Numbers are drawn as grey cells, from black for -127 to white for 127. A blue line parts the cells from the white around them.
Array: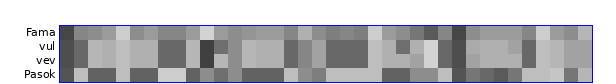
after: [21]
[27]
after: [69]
[-9]
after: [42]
[48]

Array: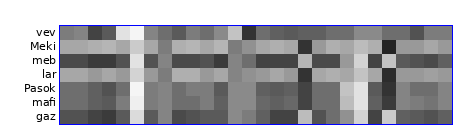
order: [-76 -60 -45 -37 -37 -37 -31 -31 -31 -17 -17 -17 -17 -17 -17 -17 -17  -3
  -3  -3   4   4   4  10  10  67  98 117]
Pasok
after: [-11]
[4]
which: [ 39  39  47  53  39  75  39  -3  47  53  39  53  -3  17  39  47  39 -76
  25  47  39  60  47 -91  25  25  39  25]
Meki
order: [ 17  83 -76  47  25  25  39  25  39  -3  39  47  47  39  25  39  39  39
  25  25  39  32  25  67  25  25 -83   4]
lar
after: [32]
[25]

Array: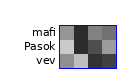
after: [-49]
[28]
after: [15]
[62]

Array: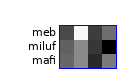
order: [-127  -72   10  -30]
miluf
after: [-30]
[10]

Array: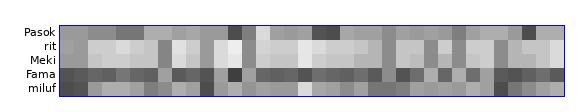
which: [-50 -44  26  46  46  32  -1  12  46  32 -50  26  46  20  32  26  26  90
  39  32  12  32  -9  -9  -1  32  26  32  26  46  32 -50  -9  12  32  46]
miluf
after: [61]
[12]
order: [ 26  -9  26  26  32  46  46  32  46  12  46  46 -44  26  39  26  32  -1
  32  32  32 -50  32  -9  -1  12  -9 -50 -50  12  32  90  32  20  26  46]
miluf
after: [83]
[77]
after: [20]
[32]
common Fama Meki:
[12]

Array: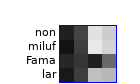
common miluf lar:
[-65]
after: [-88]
[-73]
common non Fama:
[-95]
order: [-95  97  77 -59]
non

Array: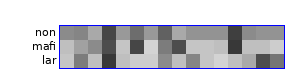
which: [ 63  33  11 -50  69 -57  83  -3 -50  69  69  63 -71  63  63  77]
mafi
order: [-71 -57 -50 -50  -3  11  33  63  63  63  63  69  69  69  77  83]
mafi
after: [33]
[11]
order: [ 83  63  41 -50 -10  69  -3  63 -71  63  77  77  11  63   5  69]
lar

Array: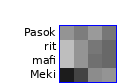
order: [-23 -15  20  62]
mafi
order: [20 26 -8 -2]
Pasok
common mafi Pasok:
[20]

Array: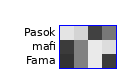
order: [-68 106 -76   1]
Fama
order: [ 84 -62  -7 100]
Pasok
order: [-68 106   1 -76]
Fama
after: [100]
[84]
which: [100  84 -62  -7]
Pasok
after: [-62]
[-7]
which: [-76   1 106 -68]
Fama

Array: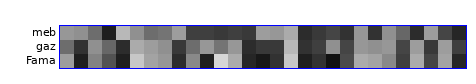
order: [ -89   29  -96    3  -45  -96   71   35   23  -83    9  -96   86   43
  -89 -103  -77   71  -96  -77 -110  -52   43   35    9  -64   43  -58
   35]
Fama
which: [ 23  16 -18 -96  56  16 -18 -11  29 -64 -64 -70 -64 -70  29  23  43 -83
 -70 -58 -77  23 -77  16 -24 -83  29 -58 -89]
meb
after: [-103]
[-77]
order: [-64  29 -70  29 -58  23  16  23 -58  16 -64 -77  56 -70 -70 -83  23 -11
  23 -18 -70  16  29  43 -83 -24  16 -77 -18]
gaz
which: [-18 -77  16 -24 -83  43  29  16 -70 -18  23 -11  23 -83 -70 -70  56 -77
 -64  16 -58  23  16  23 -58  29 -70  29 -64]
gaz

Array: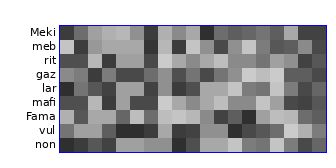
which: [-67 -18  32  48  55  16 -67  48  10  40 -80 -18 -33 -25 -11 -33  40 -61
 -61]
Meki
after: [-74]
[55]
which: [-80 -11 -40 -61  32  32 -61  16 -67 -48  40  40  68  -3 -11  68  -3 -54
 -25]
lar
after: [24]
[40]

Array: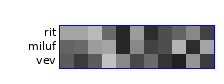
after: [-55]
[-21]
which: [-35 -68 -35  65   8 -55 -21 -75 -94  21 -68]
vev
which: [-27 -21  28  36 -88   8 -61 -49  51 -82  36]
miluf
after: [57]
[-21]
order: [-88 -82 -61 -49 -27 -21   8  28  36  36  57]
rit

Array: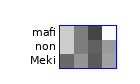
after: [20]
[-37]
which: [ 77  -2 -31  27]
non

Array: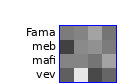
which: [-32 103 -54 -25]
vev
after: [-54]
[-25]
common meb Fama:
[-3]
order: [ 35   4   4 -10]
mafi

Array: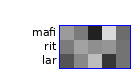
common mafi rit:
[-4]
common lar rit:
[-12]

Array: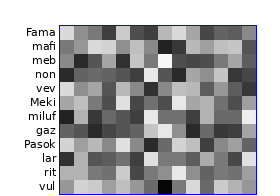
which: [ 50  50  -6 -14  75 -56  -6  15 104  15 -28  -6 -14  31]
rit
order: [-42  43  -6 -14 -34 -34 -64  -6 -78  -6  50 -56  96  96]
lar
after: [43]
[-6]
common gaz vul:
[-21]

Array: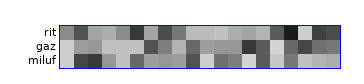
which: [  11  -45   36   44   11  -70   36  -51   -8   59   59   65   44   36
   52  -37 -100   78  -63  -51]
rit
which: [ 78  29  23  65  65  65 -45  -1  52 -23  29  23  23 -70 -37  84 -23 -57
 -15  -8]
gaz
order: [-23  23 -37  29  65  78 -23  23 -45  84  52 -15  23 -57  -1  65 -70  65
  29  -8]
gaz
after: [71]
[-8]
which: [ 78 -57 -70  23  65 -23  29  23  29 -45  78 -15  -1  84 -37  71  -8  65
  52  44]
miluf

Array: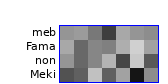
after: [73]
[-38]
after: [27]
[-7]
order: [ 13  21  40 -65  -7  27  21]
meb

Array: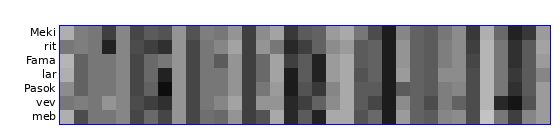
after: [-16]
[-22]
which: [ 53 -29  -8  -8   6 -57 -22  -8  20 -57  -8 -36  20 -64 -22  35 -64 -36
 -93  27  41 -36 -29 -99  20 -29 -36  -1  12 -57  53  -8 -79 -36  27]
Fama
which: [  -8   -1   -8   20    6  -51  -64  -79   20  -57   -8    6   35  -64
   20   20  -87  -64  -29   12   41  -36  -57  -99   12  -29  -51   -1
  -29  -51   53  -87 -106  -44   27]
vev
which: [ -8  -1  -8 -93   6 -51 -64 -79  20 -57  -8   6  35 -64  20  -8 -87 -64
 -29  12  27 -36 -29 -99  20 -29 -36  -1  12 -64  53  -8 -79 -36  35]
rit
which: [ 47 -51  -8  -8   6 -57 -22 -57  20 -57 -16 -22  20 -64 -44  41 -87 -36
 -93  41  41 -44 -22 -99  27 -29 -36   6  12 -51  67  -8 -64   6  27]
meb

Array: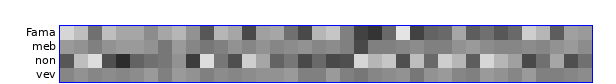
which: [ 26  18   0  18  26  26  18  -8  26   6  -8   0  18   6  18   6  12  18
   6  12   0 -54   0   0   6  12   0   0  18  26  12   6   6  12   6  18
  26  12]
meb
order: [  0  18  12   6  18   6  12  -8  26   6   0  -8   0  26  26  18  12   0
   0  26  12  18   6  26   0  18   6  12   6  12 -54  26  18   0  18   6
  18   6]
meb
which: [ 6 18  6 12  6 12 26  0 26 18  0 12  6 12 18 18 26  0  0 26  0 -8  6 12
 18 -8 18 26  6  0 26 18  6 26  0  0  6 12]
vev

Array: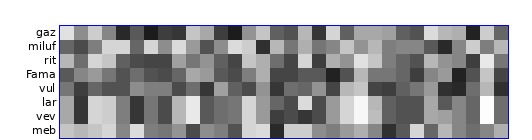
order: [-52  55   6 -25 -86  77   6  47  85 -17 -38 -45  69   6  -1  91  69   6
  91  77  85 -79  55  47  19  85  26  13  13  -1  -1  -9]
meb
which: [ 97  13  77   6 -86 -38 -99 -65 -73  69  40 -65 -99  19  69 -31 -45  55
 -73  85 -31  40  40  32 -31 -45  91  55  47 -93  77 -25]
gaz
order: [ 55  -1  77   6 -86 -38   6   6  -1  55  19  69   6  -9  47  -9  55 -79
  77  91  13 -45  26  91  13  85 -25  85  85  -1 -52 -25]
miluf
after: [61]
[-31]

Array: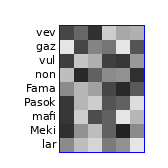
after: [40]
[48]
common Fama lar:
[11]
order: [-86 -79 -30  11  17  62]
non
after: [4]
[-10]
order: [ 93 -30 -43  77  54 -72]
Pasok
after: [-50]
[-30]

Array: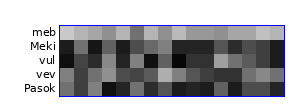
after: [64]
[52]
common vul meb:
[-14]
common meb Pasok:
[-14]
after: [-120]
[-77]
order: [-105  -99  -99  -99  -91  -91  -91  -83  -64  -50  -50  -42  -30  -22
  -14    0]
Meki
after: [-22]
[0]
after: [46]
[0]

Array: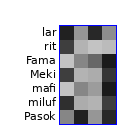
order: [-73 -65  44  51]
Meki
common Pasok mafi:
[6]
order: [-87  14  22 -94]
lar
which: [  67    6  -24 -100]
Fama

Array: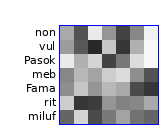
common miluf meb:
[35]
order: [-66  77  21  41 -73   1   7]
rit
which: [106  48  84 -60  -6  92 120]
Pasok
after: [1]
[7]
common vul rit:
[-73]
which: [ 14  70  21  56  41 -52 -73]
Fama
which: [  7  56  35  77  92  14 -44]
meb

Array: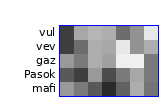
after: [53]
[45]
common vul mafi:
[45]
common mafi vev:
[45]
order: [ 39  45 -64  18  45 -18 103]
vev
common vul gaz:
[45]
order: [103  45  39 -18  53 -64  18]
vul
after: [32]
[111]

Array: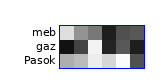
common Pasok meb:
[-47]
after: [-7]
[-97]
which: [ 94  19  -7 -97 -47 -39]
meb
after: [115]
[-91]

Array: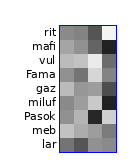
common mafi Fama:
[17]
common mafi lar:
[17]
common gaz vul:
[59]
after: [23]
[29]

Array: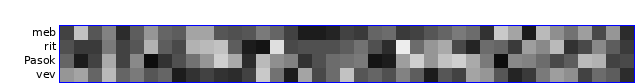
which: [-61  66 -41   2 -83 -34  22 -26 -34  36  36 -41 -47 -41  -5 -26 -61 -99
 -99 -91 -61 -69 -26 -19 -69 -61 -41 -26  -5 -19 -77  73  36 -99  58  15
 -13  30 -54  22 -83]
meb
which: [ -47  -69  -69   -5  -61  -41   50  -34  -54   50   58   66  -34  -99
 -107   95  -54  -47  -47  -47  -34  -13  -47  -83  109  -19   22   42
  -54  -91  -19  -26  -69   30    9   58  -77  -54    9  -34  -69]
rit
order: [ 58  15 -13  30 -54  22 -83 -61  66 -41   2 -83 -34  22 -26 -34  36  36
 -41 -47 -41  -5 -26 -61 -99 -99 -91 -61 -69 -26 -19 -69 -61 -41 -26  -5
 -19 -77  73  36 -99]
meb

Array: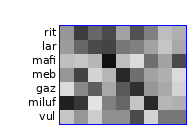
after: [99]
[0]
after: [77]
[15]
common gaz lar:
[40]
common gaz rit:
[22]
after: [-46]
[0]

